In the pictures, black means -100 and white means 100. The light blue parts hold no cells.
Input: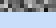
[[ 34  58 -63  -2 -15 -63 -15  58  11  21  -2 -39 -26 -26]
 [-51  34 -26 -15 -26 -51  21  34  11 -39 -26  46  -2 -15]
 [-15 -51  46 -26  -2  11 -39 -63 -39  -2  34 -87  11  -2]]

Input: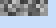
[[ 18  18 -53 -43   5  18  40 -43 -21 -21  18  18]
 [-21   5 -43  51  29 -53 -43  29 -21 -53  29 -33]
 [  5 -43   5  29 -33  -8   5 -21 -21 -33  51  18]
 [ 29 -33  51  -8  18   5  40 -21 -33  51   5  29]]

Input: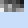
[[  8 -36 -49 -36 -60 -82]
 [ 87  -2  20 -15  20  31]
 [ 31  -2  41 -25 -25 -49]]

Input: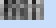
[[ 30 -52 -29  -5 -17  18 -17  18 -17   5   5]
 [ 53 -84 -17 -63   5 -29 -41  53 -74  53  18]
 [ 30 -41  -5 -29  18 -17 -29  30 -52  30   5]
 [ 18 -74   5 -52  -5 -41 -29  42 -41  42  -5]
 [  5 -52  18 -52   5 -41 -29  30 -52  30  -5]]

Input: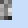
[[  3 -44 -70]
 [-34  25 -10]
 [ 38 -10  15]
 [ 38   3  49]
 [ 25   3  73]]

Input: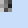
[[ 23  -1 -76]
 [ 45 -14 -50]
 [ 57 -40  10]]
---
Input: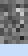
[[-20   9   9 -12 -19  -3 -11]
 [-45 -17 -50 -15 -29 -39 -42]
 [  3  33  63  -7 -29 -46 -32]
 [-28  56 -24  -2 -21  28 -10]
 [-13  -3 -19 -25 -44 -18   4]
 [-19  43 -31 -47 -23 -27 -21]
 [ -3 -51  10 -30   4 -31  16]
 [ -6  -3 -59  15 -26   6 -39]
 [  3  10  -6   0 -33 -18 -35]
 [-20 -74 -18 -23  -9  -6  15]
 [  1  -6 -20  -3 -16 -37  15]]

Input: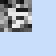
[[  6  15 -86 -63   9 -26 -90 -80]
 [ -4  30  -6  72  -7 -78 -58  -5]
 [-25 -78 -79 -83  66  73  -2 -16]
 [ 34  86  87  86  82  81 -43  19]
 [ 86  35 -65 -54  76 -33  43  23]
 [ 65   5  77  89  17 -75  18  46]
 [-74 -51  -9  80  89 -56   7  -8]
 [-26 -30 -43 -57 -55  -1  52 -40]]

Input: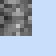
[[-41 -25 -21   8  22  22  -2 -50]
 [ 12 -22  -7 -29  -9 -42 -51   1]
 [-28 -15  -6  36 -18  -6  -3 -33]
 [-37 -28  21  27  19 -21 -33 -52]
 [ 25 -44 -17 -13 -15 -48 -68  -9]
 [ -1 -28  10  -2 -15 -33 -35 -11]
 [-33 -34  -1  54   6  -5 -21 -57]
 [-26  -5 -34   3   2   2 -11 -30]
 [-20 -12 -16  34 -23  -2  -4 -26]]

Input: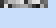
[[ -8 -23  77  71  34 -60  76  59  41  45   0 -57]
 [-24  38 -82 -58  -5  34  32  19   4 -65  77 -63]]

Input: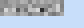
[[  7  28  19  32  24  39  19  38   5  34  40  19  29  26   6  14]
 [  1  63  29   0  13  17  15   5  43  14  13  13  32  16  12  15]
 [  7  61  29  43  -3 -65  67  49  52  -9  24 -32  58  33  67   2]
 [ 32  11  -7   6  50  10  19  16  -6  29  37  16  36  40  43  21]]

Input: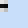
[[ 64  79]
 [-92 -87]
 [ 48  71]]

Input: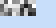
[[ 60  68 -26  84  17  11  99 -29  68]
 [100 -36 -82 -20  79  83  87  72 -23]
 [-29 -31  48 -63  57  53 -11  49 -14]
 [-58 -74  63 -48  36  81 -38  -2  27]]

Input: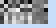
[[-22  -1  -2   9 -92 -23 -71   8 -35  17 -93  54]
 [ 54   5 -14 -17  72  30  65 -55 -12 -52  70 -62]
 [-89 -20   0  15 -48 -38 -52  93  64  56 -46  43]
 [-16 -17 -21  -4  47   3  33  16  33  -2  53 -24]
 [ -3 -13  -9  -8  82  14  64  17  66 -11  79 -58]
 [-27 -10  12  -4  64  -9  36  47  75  11  62 -47]]
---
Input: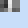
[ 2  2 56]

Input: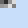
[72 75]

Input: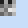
[ 25  -3  -5 -20]

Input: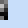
[ 3 51]

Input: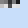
[-80  79]

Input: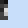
[-87 -51]

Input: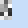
[57 10 30]

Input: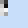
[-57  59]
